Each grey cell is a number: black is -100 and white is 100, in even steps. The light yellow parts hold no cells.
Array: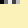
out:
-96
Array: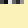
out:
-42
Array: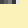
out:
-46
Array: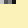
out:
56
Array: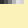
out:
-63
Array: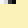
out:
93
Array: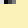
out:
78
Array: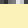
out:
-38
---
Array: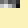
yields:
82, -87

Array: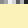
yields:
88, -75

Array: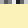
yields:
84, -75

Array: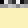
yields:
91, -97

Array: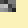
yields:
53, -73

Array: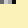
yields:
61, -88

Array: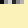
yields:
64, -91

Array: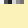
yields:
94, -75
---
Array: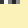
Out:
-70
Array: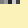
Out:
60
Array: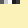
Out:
-78
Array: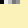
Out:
-7
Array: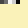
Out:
60
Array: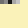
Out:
31
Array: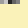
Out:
-22
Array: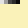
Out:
-66
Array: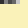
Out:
-19
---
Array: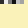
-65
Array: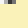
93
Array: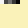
91
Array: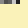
7
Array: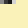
10
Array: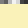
-2
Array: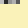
50
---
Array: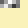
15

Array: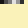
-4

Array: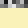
58

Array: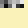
-19

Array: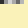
67

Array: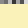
50

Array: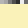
-5

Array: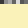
36

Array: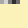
-3

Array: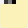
-2
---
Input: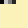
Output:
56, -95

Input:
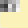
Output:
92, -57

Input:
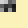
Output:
65, -82

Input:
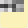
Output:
82, -56

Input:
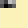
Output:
52, -96

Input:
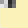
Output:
83, -68

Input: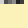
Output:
63, -73

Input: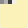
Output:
88, -52

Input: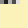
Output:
76, -75

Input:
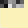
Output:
76, -88
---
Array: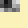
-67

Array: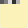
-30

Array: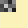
-70

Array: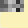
-61

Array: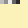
-22

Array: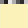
-64

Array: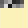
-70
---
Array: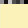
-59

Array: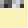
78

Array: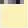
-20

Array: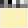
-50

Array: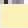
4

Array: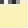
-10

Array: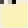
88

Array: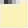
-20
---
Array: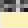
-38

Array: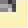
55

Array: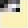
2

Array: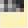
19

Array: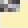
6

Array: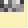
12
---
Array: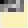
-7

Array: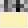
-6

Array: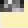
31

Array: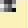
-88

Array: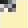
12

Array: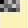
-13

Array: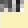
96
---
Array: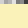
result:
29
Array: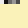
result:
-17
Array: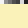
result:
-12
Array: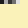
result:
-13
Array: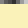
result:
-19
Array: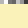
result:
17
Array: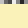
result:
3
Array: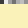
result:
26
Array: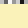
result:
39
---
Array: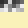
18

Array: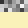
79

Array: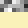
98

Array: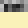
-15

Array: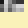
-24

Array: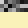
14

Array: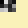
-64
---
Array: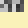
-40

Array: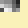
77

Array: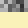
-28

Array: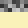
-61

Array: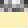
32

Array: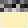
12

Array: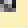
-30

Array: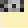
21

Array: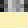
50

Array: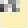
88
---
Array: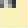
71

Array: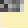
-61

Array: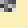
-5

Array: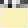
40

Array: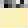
-97

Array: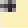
-46

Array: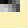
42

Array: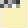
59

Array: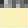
33
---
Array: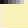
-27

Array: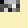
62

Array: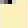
22

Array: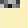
-22

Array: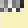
-40

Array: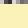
69

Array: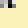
5

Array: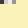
-51

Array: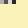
39

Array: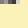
22
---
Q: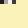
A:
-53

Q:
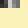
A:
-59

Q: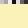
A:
-65

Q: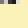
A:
-55

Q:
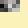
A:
-58

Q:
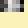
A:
-82
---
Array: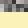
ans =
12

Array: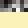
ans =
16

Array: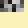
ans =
-41

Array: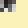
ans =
-32

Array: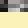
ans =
-16

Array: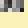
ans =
-20

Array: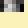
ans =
-48

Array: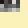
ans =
-50
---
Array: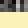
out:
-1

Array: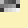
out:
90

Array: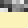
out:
-58

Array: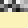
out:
-3

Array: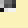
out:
90

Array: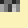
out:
9

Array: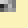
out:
19

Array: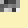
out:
88
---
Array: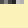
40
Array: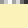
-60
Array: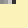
-60
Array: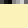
-16
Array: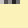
-13
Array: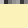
2
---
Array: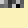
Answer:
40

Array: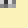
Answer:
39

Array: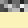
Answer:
57

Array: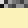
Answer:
27

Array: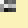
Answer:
52

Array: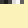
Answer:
-24
